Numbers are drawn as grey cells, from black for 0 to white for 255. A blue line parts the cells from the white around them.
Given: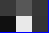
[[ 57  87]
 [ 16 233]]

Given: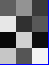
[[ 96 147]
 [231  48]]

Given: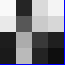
[[249  37]
 [233  87]]

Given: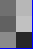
[[112 183]
 [ 97 193]]

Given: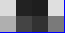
[[219  34]
 [175  68]]

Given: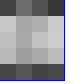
[[ 66 108]
 [200 167]]

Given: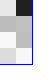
[[231  32]
 [188 193]]
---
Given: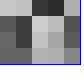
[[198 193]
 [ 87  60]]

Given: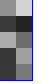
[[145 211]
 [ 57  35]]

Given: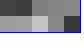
[[ 66  60]
 [157 159]]

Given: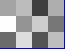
[[164 188]
 [254 148]]

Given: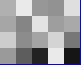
[[176 234]
 [166 133]]

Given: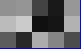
[[145 149]
 [187 203]]
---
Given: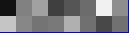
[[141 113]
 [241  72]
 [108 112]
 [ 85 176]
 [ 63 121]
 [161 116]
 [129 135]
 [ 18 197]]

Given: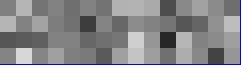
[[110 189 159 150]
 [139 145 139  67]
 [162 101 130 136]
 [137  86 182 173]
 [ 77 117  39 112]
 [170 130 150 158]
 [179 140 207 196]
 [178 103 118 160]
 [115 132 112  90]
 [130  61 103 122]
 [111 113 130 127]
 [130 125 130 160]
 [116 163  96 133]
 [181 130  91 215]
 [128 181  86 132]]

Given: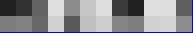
[[ 95 141]
 [222 212]
 [223 209]
 [ 33 126]
 [ 59 133]
 [222 206]
 [198 192]
 [140  89]
 [223 209]
 [ 99 104]
 [ 50 130]
 [ 33 125]]

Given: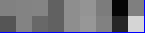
[[127 213]
 [  5  38]
 [124 129]
 [148 151]
 [142 142]
 [ 97  97]
 [132 104]
 [131 131]
 [129  85]]

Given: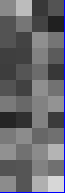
[[ 83  32 117  91  55 114 147  59 112 180 112 215]
 [ 56  67 143 130 108 143 130 130 103 139 130 176]
 [188 118  67  64  85  65 104  48 140 113  85  85]
 [138  83  83  63  61  83 122  37 122 145  83 140]]

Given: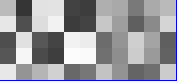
[[186 213  95  98 204]
 [170 138 164 154 111]
 [121  95 207 204 100]
 [169 158 148 142 147]
 [175 199 108 112 195]
 [ 61  67 236 250 119]
 [ 66  60 242 252 104]
 [227 242  68  62 209]
 [226 221  87  75 181]
 [ 53  79 225 246 148]
 [187 231  78  86 232]]

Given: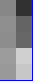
[[ 49 100 103 208 199]
 [135 143 141 156 153]]
